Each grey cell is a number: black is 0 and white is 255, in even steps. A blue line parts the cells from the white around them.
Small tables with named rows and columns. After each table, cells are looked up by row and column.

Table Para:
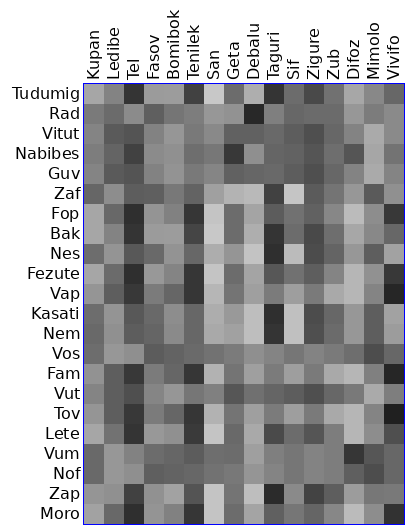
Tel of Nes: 88
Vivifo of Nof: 103
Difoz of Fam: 182
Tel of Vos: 143
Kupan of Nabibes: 125
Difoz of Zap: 156
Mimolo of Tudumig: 136
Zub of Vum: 125
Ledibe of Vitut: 90
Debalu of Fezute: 164
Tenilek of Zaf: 99
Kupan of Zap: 149
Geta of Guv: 97
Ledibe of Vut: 94
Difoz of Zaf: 151
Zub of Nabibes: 110
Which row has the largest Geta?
Zaf

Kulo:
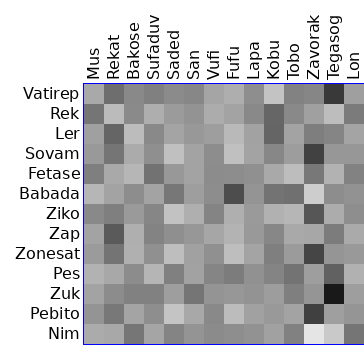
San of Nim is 148
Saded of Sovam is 192
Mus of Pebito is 148
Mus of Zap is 163
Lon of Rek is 123
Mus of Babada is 182
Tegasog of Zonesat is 149
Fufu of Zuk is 151
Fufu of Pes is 124

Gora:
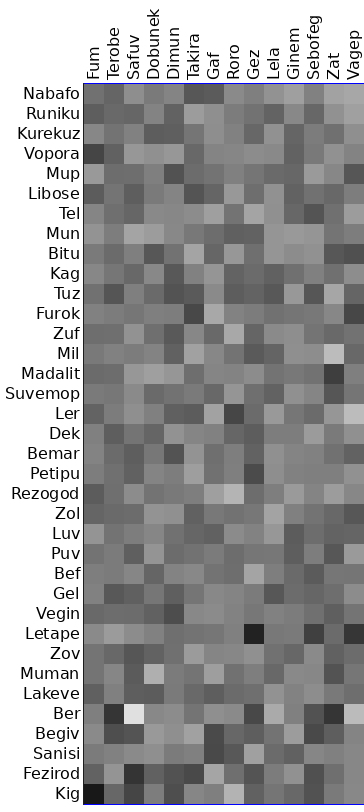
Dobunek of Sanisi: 143
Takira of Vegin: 136
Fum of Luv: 148
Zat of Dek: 122
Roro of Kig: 179
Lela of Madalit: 115
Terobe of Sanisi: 129
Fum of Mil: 121
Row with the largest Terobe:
Letape

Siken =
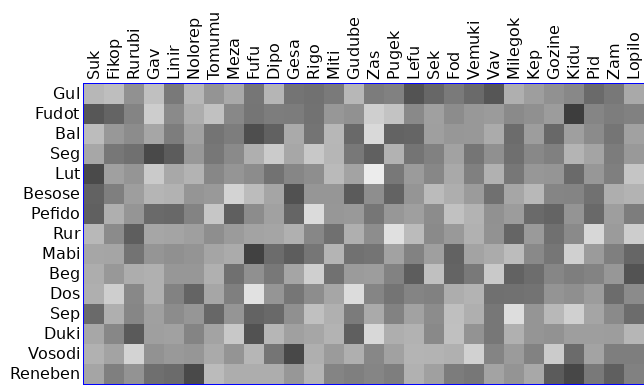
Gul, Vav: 86
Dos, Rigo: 141
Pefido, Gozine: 100
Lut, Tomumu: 135
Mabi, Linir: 144
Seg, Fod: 162
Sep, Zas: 170
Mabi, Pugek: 162
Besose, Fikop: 127

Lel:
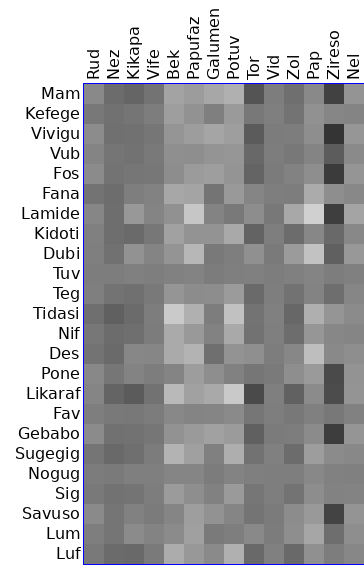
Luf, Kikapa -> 105
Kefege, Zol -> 115
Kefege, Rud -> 120
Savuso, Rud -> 138
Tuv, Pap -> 132
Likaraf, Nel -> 148
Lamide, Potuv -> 121
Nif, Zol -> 109
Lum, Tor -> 137
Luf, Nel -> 135
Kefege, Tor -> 120
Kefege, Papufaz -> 146
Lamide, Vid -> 120

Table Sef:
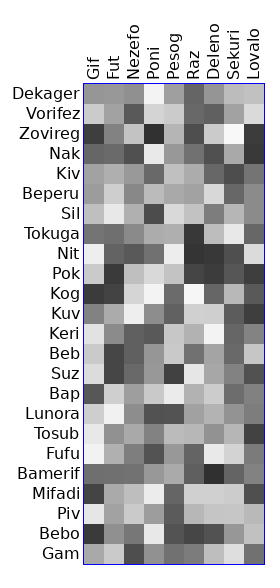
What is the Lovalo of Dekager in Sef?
193
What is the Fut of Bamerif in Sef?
112
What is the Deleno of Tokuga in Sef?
189
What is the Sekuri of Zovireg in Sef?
248
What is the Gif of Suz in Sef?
220
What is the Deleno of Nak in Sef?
80
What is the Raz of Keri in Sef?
178
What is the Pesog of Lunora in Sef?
83
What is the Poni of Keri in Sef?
89
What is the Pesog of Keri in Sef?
199
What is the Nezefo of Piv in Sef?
202
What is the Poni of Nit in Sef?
113
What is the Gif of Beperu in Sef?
156
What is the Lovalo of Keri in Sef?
131
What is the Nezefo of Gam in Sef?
78
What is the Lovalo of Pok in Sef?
62
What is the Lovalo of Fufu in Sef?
123
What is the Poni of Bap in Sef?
201
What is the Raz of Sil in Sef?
194

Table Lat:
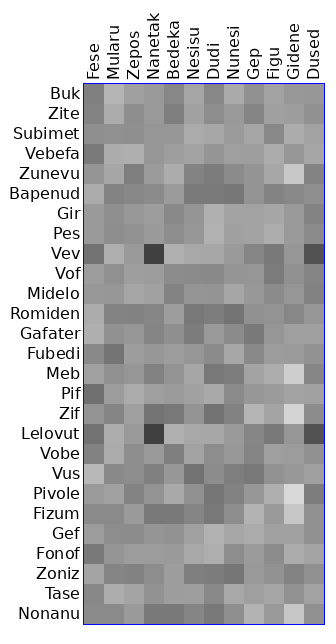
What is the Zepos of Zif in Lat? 159
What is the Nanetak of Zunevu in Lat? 155
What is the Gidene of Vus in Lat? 152
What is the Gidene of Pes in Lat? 154
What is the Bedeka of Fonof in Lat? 154
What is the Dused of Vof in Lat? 132
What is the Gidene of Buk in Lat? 152
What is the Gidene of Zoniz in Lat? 131
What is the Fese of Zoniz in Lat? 164
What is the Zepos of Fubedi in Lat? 157
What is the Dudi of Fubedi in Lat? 139
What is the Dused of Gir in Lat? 131
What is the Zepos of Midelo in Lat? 165
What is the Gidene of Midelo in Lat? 150
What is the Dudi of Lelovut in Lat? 167
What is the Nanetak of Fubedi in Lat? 151

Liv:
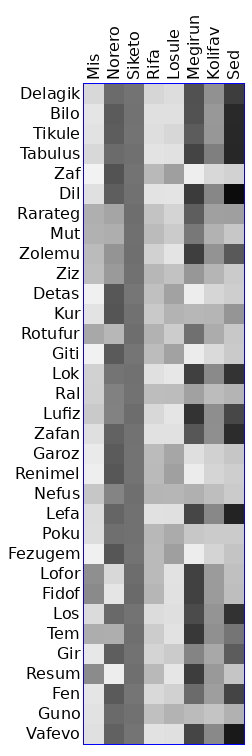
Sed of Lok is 51
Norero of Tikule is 93
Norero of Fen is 90
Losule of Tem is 226
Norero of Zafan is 98
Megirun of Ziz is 151
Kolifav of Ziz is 181
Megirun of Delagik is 81
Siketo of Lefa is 113
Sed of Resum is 197
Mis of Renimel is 238
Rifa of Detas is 192
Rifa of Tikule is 222
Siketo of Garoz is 115
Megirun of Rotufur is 112
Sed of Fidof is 190
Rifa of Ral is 189
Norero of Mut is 174
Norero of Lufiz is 130

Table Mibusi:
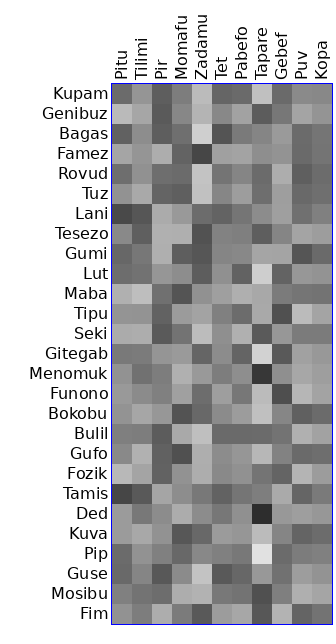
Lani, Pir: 171
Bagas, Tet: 84
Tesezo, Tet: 130
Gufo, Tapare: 183
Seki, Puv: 123
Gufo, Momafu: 80
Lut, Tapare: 206
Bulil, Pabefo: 106
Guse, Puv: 157
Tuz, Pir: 100
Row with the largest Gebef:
Fim

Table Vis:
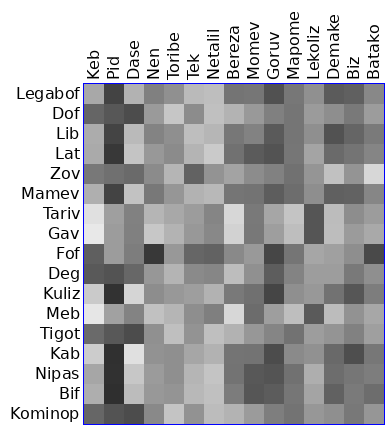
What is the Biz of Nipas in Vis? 118
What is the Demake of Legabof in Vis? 91
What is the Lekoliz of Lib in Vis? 143
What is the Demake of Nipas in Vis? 109
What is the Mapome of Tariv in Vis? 196
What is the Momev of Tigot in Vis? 151
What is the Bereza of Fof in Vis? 137

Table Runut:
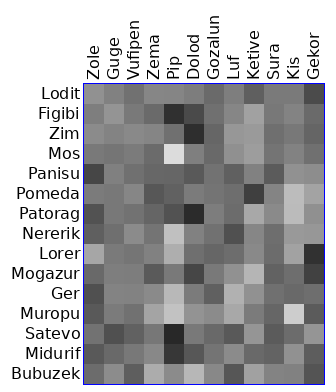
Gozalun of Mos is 105
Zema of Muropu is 164
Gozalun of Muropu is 139
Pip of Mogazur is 121
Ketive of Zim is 154
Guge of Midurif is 105
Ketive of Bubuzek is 161
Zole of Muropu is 89
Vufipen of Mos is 123
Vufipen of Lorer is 117
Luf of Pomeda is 110
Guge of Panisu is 128
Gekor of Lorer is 49
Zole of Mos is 121
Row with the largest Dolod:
Bubuzek

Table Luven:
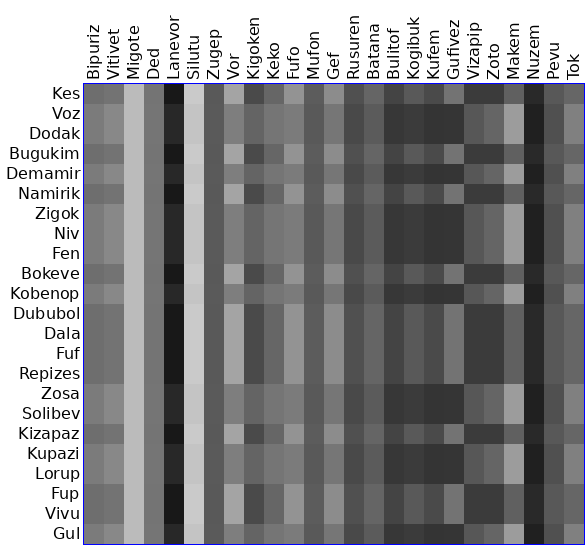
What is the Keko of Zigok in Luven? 117
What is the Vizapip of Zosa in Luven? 87
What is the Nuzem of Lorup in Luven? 32
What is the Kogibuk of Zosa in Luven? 59
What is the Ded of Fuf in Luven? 116
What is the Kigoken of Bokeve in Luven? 74
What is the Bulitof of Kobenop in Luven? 55
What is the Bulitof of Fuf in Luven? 68
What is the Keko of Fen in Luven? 117
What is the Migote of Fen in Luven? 187
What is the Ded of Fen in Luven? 117
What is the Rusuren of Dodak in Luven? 73
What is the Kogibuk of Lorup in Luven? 59
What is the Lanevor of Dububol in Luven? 24
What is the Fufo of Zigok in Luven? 123
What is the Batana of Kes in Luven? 101
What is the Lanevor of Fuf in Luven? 24
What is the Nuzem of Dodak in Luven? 32

